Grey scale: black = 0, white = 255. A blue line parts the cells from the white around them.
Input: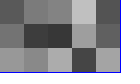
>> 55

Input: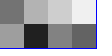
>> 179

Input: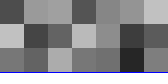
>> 141

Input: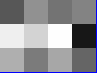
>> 211

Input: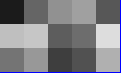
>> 93

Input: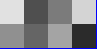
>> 79

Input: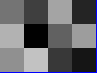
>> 1

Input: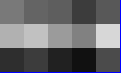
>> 155
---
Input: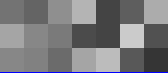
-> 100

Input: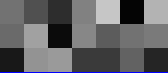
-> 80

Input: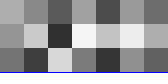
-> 137

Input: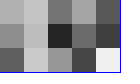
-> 196

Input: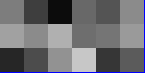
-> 62

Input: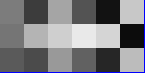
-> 60

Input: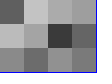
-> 195

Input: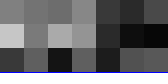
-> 115
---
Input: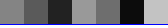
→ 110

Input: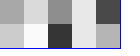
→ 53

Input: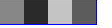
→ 42

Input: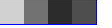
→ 114

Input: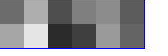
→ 63

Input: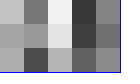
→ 180

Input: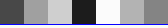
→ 251

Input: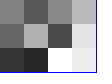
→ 39

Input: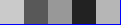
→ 152
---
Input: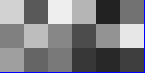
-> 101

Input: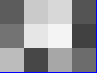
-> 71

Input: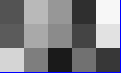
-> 126

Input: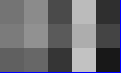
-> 103

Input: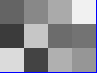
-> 67

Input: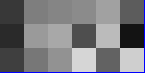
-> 119

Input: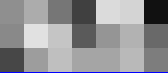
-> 157
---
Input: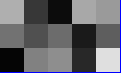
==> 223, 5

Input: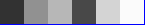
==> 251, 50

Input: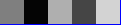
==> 211, 4

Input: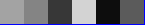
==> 211, 13

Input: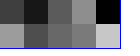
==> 199, 1

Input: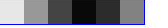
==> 231, 9
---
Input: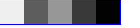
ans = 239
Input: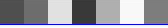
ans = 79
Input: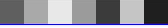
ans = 95
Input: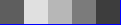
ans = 94
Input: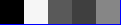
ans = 0
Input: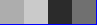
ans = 173
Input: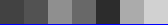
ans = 66
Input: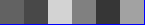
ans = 98
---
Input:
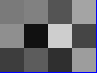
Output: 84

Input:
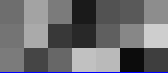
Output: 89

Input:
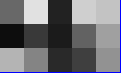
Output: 207

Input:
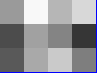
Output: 182

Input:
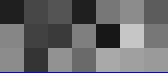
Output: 140

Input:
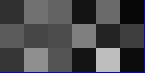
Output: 105

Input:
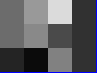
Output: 219

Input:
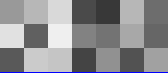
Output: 183

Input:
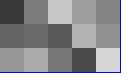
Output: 158
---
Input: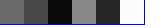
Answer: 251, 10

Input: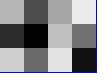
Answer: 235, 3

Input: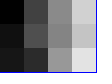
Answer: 227, 1

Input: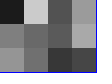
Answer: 203, 27

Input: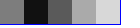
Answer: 216, 17

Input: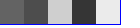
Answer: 235, 53

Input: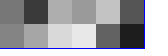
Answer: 232, 29

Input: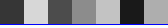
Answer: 215, 25

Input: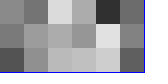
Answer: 225, 48
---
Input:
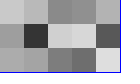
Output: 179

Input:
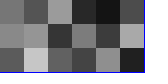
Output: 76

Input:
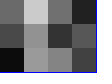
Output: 33

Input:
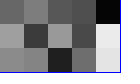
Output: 5

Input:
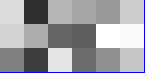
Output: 205

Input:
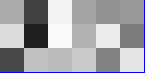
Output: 152

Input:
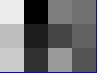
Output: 113

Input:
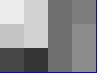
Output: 125
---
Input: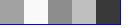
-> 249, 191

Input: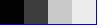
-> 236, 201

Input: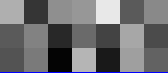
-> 232, 181

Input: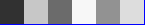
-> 247, 221

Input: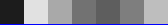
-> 225, 190

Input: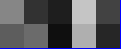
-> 197, 175
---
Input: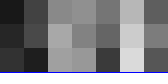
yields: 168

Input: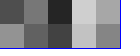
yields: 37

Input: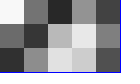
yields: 185

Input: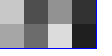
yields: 146

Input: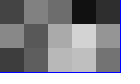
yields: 170

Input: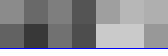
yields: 126
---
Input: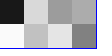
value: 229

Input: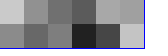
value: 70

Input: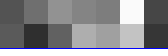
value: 195

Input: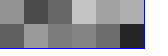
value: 109

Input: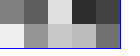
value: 188

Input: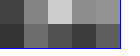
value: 60

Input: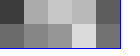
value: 219
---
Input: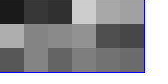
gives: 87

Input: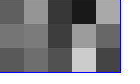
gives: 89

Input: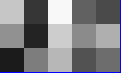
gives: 27

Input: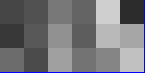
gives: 108

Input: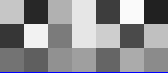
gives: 115

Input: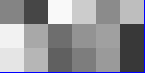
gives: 229

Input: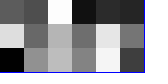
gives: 1

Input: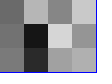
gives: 122
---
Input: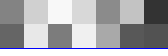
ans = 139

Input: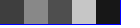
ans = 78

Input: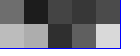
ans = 68

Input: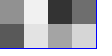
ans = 241

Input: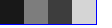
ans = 125

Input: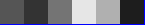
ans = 230

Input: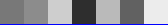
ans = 186

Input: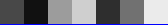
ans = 46
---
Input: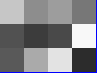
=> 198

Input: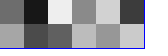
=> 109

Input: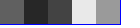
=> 96

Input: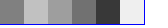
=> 128

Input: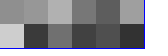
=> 143

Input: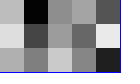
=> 189

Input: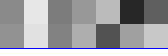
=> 138

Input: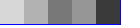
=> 215

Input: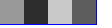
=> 153
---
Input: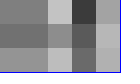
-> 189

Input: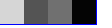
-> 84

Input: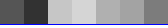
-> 176

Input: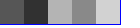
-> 180

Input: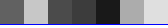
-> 25

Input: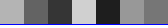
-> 30

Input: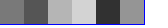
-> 211

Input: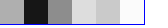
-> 221
